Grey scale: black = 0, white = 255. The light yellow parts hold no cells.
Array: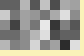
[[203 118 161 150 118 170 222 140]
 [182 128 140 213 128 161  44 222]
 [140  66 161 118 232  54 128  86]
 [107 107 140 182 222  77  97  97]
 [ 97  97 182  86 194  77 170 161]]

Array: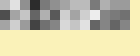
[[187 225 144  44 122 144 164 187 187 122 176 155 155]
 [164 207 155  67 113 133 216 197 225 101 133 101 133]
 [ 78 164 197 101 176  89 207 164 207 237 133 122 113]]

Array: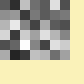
[[214  58 204 161 223 181 133]
 [181 232 133  67 171  91  79]
 [171  36  58 192 181 111 161]
 [143 152  58 121  91 111 121]
 [ 91  46 192 111  91 223  79]
 [ 79 101 253 133  67 223 204]]

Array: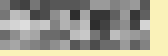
[[200 212 221 189 200 130 178 154 189  45  65 118 142  65 212]
 [154 166 142 130 118 142 166  87 118  76 107 107 154  96 130]
 [130  76  65 118  76  87  87  87  96 154 154 130 142 154  87]
 [118 189 178  65  76 142 178  45 166  54  54  96 154  54  96]
 [107 142 178 166 107 107  96 189 200 118  76 189 166 154 142]]

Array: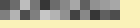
[[127 179  77 127 198 179 145  66 136  54  96  77]
 [ 77 108 189 118  54 108 136 167  96 145 156 167]]

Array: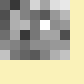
[[194 119 100  89 130 175 194]
 [141 130 110 141 141 152 152]
 [110 164  55 119 164 164  78]
 [100  55 130 213 164 222 232]
 [ 89 175 184 119 254 141 152]
 [ 78 175 130 110  89 152 184]]

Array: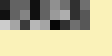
[[204 165  58 183 165   6  48 111  87]
 [ 38  99  99  16  99 144 111  48 111]
 [ 16  99 132  16  99 154 174  48  87]]
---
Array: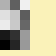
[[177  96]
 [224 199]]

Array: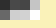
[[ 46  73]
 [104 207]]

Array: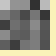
[[197 147]
 [127 103]]

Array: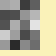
[[165 174]
 [ 74  78]]

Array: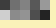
[[ 61 112]
 [207 139]]

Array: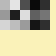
[[185 228]
 [153  30]]

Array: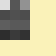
[[222  86]
 [ 74  80]]
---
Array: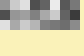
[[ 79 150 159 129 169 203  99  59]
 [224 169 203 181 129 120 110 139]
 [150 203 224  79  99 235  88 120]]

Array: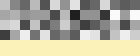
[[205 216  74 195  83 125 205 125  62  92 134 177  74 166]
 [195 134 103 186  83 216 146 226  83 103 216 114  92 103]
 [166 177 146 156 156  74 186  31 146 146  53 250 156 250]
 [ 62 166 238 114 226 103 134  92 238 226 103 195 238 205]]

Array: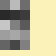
[[ 41  50  60]
 [198 128  90]
 [119 186 109]
 [100  71 128]
 [158 167 148]]

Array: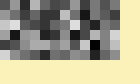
[[ 82 151  43 181 102  72  82 151  62 121  82 121]
 [151 112  62 102  53  53 190 112  22 121  91  62]
 [199 221  91  72  53 102 121 221  72  34 121 102]
 [211 141 112  91  43 112 102 141 130  34 102 141]
 [ 62  82 141 171 171 130 161  82 199   3 130 190]
 [161  22 151 161  34  53 141  22  72 181 130 211]]

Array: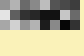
[[228  95  50  39  18  18 198 106]
 [148 179 106 137 189  84  73  61]
 [167 209 148 179  28 137   6  50]]

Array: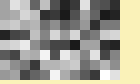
[[152 163  69 100 122 243 172 132  90  57 255 225]
 [ 35  69  80 192 132 214 152 214 100 122 203 214]
 [181 142 122  57 181 181 192 203 111 142 181 142]
 [192 203 172 181 111 142  90 111 152  47 122 122]
 [ 90  69 181 172 243  80 234 192 132 225  69 132]
 [163 225 203 100 192  80  35  57 225  90  80  47]
 [163 172 214 192  47  57  26  80 163 100  26  35]
 [203 214 234 142 100  69  69  26 163 163  47  35]]
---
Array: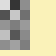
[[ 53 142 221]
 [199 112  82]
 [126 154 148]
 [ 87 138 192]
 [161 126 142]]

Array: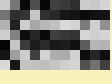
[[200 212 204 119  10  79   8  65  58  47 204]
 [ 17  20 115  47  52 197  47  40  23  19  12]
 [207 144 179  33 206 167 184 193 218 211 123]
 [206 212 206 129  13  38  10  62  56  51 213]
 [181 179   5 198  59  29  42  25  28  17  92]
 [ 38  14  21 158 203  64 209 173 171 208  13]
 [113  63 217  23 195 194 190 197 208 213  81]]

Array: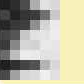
[[225 216  32  45  77 173]
 [111 201  67  36  53  60]
 [212 234  39  56  63 143]
 [228 238  69  85 198 225]
 [232 230  60 135 213 210]
 [225 227 107 190 235 232]
 [180 216  32  48  69  82]
 [238 225  73 160 214 219]]

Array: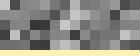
[[ 75  92 198  75 134 137 155 120  99 181 121 125 135 151]
 [150 159 139 141 136 125 118  82 136 197 175 145 131  71]
 [129 131  91 132 133  54  58 127 199 168 112 134 125 105]
 [194 163  64 191  87 135 103 132 135  61 137 107 117 117]
 [ 97  81 111 112 116  62  60 165 190 169  88 112 126 157]]

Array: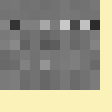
[[114 119 118 119 113 115 111 114 119 112]
 [115 116 115 117 115 113 115 115 120 118]
 [193  43 132  51 127 127 167 123 200  72]
 [114 124 121 126 108 114 102 110 120 107]
 [113 131 126 137  98 115  87  93 120 105]
 [116 113 107 114 121 114 122 118 121 126]
 [117 106 105 108 129 114 148 119 123 126]
 [114 122 121 124 110 114 104 111 119 108]
 [114 123 122 125 108 114 103 110 119 107]]

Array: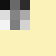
[[105  44  15]
 [132 170 221]
 [126 211 243]]
